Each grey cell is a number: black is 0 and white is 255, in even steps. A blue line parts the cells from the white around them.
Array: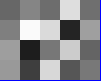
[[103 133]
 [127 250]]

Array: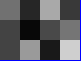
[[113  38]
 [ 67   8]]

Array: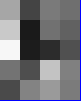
[[166  68]
 [201  26]]

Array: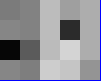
[[123 130]
 [134 130]]

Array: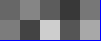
[[103 133]
 [124  67]]

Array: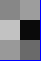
[[135 157]
 [194  10]]

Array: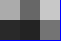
[[171 103]
 [ 41  35]]

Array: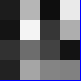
[[ 28 182]
 [ 20 244]]

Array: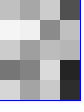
[[192 167]
 [245 240]]
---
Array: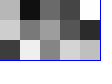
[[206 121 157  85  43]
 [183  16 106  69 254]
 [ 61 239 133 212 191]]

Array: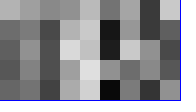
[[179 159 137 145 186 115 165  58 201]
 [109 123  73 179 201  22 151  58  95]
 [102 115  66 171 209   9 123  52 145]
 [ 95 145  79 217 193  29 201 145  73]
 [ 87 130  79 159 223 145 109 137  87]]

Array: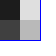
[[ 64 185]
 [ 28 223]]

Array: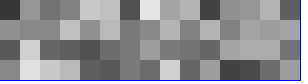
[[144 136 136 192 144 185 122 136 179 129 179 129 164 157 164]
 [136 223 200 185  95  89 122 108 208 102 157  67  75 108 157]
 [ 89 208 102  95  81 108 122 157 122 115 102 164 171 171 115]
 [ 55 150 115 129 200 192  81 229 164 179  67 144 150 179  95]]

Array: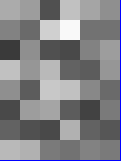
[[193 150 185  98  92 150]
 [185 177 122 114 130 122]
 [171 157  80 193 165 143]
 [143  92 200 193 136 106]
 [130 106 208 249 114 114]
 [ 98  80  73 177  98  86]
 [ 73 157 165  92  66 122]
 [ 58 143  80  73 130 157]]

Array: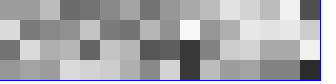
[[218 123 137 144 196 123 115 182 144 248 150 175 232 226 232 204]
 [157 157 188 108 115 137 163 115 150 169 188 226 211 188 240  80]
 [150 163 157 218 211 204 175 137 211  57 188 157 163 130 130  43]
 [115 218 175 182 100 196 182  86  94  57 130 204 211 169 169 240]]
